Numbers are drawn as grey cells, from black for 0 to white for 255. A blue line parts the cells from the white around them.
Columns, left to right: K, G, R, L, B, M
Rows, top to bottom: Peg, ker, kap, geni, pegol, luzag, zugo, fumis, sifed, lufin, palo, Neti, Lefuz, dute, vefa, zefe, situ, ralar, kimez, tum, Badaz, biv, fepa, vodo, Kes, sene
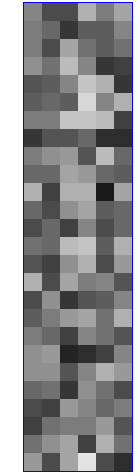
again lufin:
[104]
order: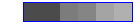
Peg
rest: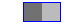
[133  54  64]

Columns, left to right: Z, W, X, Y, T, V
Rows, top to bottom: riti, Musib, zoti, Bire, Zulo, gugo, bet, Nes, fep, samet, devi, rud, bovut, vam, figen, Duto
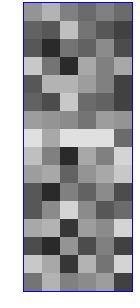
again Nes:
[224]
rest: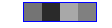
[168]

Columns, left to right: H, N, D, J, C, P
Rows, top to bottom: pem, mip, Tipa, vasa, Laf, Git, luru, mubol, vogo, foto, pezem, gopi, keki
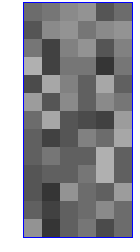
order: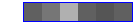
foto
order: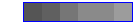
Git
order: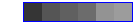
pezem
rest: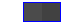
[156]
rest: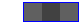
[108 138 108]
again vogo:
[96]

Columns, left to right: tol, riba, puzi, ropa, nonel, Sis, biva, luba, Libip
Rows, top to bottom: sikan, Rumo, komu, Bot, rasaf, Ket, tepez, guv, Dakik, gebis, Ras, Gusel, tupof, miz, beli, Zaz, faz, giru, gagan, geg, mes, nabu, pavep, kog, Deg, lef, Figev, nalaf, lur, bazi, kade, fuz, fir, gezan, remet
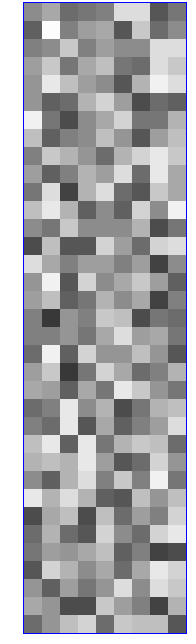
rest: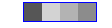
[168 108 168 232 211]
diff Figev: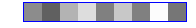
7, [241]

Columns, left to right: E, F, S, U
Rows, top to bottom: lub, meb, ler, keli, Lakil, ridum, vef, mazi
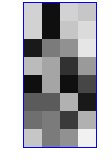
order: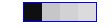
meb
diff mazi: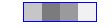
2, [145]
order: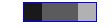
ridum
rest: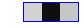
[219]
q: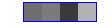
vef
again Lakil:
[15]
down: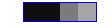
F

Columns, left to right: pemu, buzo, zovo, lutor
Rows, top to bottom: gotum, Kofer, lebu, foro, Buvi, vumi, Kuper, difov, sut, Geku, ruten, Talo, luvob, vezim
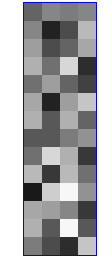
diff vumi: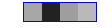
3, [197]
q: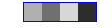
foro
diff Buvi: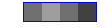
2, [100]
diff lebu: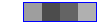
3, [167]
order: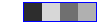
foro

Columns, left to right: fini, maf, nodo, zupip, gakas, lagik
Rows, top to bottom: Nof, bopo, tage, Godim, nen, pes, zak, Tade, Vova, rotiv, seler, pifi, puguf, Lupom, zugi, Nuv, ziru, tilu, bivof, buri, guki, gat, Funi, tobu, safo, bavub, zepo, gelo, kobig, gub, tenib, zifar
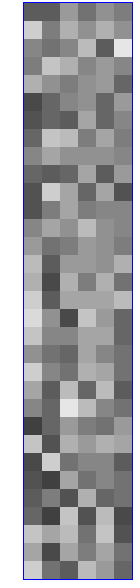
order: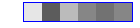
tage
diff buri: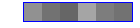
4, [134]

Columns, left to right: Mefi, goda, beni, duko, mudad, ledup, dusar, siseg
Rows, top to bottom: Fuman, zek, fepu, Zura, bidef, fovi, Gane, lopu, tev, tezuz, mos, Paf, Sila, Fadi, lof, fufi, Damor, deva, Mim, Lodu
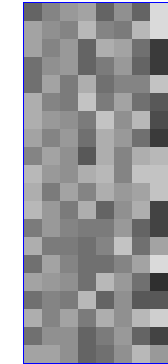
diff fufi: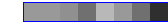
0, [163]
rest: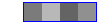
[88 88]
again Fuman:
[100]
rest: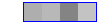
[195]
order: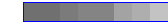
bidef
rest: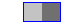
[163]

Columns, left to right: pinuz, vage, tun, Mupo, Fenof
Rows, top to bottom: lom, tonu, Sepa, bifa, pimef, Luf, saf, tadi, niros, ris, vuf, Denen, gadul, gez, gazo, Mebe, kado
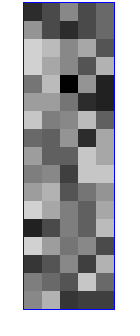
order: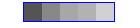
bifa
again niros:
[96]
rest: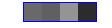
[167]
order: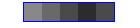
lom
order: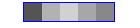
bifa

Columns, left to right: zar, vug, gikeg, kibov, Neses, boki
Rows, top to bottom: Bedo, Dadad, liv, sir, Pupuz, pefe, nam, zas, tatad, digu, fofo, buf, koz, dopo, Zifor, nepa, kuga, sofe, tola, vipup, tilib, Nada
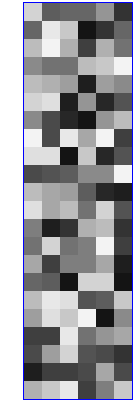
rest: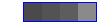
[138 243]
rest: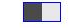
[167 243  63]
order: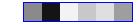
sofe
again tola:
[63]
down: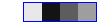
gikeg

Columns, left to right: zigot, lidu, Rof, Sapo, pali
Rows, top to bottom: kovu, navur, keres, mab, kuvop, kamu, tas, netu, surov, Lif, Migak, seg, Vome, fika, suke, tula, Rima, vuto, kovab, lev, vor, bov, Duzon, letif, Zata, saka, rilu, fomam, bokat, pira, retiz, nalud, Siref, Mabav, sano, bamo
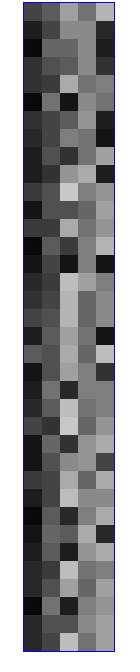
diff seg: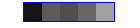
1, [80]
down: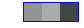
pali
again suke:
[20]
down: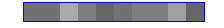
Sapo
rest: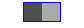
[102 189]
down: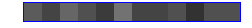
lidu
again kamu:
[114]

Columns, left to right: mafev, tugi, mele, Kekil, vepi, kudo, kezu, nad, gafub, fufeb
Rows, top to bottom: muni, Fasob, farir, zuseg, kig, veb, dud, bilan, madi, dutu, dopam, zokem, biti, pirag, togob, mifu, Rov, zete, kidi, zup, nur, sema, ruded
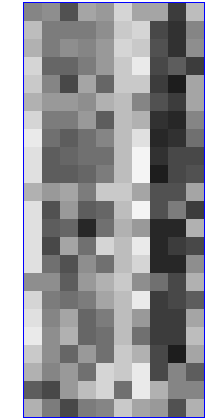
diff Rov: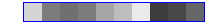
9, [93]
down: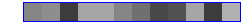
fufeb
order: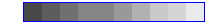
nur
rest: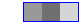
[201 234  72 133  93]
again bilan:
[112]
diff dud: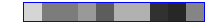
5, [189]
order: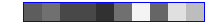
madi

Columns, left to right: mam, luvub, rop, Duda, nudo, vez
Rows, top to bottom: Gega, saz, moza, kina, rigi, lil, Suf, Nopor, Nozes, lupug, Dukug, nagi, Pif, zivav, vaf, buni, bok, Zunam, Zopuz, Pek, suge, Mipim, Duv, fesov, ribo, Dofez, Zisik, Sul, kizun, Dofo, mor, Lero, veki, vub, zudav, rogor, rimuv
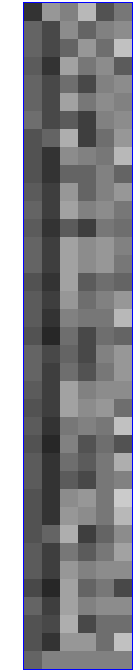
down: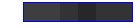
luvub
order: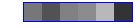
Nozes
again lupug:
[100]
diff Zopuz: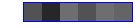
3, [72]
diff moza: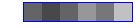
4, [110]
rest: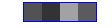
[110 100]
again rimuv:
[129]

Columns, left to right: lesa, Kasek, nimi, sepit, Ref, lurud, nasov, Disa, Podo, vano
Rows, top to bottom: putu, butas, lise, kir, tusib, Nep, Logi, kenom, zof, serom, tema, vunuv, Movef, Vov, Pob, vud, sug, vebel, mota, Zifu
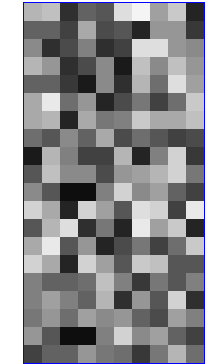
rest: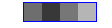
[110]
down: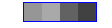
sepit
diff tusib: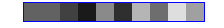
2, [56]
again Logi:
[169]

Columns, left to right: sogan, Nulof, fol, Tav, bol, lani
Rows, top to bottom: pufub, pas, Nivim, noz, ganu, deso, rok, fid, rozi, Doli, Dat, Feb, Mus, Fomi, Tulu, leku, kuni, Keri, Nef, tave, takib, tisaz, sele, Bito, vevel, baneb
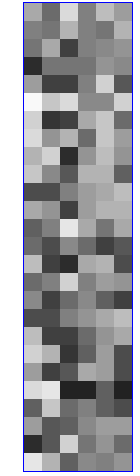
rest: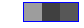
[169 157  76]
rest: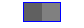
[230 169 117 169]
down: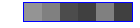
Nulof
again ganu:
[64]
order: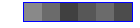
Fomi
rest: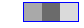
[128 189 157]
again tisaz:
[34]

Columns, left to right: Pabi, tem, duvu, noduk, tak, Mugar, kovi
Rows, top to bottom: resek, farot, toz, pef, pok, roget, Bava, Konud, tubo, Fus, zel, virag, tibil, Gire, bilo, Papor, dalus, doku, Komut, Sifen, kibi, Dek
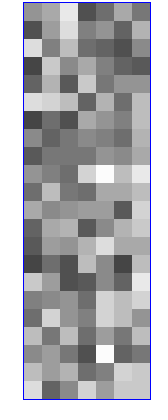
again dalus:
[211]
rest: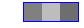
[ 99  80 138]
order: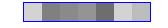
dalus
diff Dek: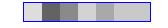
4, [157]

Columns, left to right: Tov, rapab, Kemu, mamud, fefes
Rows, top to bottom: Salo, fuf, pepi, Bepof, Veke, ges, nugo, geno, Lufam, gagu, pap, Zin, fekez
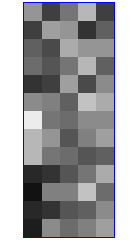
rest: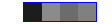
[159]
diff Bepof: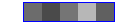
1, [85]
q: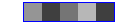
Salo

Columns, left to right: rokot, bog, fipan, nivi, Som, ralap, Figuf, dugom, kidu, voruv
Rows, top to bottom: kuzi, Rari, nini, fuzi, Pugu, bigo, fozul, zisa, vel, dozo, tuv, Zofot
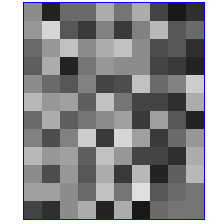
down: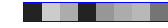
voruv
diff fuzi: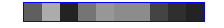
8, [57]
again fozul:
[160]
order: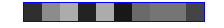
Zofot

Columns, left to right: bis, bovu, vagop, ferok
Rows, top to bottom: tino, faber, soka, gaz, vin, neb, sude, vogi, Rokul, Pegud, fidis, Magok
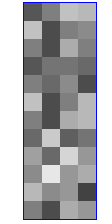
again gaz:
[116]
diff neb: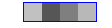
1, [76]
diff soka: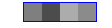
3, [127]
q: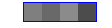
vin
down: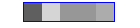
vagop
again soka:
[127]
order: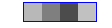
neb

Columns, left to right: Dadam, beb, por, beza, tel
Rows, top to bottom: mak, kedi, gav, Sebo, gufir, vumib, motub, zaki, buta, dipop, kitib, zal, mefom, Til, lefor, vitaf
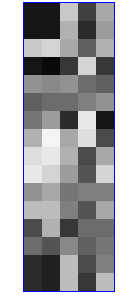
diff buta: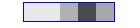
0, [222]
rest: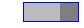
[ 84 168]
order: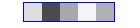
zaki
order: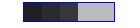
vitaf
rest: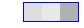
[ 74 168]
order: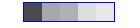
buta

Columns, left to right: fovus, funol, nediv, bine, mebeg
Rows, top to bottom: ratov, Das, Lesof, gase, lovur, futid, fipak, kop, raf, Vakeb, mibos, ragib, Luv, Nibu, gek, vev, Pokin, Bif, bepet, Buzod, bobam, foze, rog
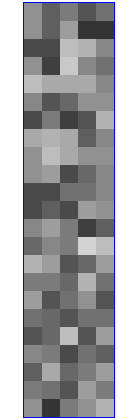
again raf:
[145]
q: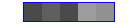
ragib
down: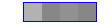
mebeg

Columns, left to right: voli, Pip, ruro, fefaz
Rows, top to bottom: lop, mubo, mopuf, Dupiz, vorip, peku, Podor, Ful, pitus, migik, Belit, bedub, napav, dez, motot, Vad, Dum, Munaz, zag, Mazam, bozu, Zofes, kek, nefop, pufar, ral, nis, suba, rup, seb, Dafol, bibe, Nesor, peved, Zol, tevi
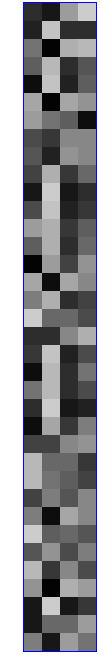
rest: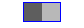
[45 85]
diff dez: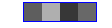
2, [45]
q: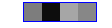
rup
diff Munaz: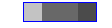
0, [204]
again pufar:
[66]

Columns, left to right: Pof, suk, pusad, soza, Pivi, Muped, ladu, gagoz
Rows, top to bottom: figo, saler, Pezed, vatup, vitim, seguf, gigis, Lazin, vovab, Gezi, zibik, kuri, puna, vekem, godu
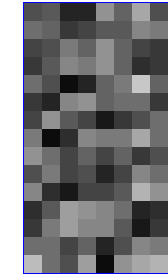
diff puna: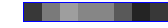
6, [24]
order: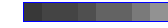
Pezed

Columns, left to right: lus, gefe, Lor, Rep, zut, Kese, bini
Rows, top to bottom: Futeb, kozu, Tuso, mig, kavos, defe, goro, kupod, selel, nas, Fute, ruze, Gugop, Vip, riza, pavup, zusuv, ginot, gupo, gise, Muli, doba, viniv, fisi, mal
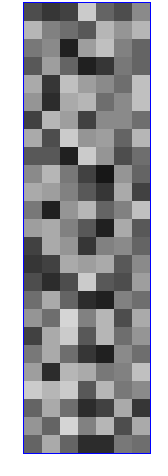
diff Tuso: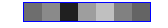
0, [120]
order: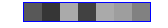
Fute
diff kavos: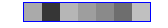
2, [192]
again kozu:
[182]
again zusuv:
[110]
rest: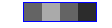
[ 44 120 110]

